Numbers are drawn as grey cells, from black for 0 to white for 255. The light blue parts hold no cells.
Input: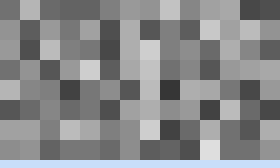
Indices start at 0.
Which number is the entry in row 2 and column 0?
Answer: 153
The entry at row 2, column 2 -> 187
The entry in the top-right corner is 79
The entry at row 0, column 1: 181
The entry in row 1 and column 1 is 93
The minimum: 54
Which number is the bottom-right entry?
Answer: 147
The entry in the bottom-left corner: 141
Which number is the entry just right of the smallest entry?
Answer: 174
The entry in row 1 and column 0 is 147
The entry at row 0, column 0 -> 113
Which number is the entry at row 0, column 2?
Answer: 106
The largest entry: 222
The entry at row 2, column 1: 79
